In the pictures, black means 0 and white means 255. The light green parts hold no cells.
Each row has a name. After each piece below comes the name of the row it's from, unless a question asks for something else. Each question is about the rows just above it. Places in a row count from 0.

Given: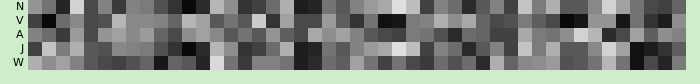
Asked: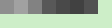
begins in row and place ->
W, 1
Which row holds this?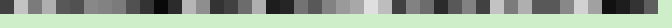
J
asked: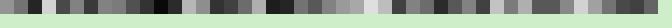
N
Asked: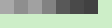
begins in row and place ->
A, 20
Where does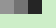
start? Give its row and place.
N, 0
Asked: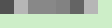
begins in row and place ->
V, 5

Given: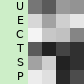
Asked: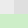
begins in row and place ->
P, 0
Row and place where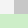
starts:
C, 0
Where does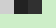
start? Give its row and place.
S, 1
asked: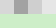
E
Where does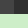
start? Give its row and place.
T, 2

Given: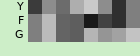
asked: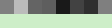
F
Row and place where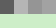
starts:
G, 3
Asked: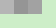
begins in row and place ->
G, 4
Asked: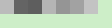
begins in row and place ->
G, 1

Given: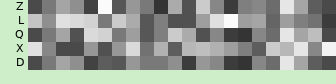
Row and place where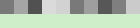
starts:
Q, 1
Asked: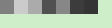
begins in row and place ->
Q, 9
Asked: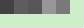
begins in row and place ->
D, 4
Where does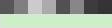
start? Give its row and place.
Q, 8
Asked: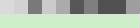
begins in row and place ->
L, 3

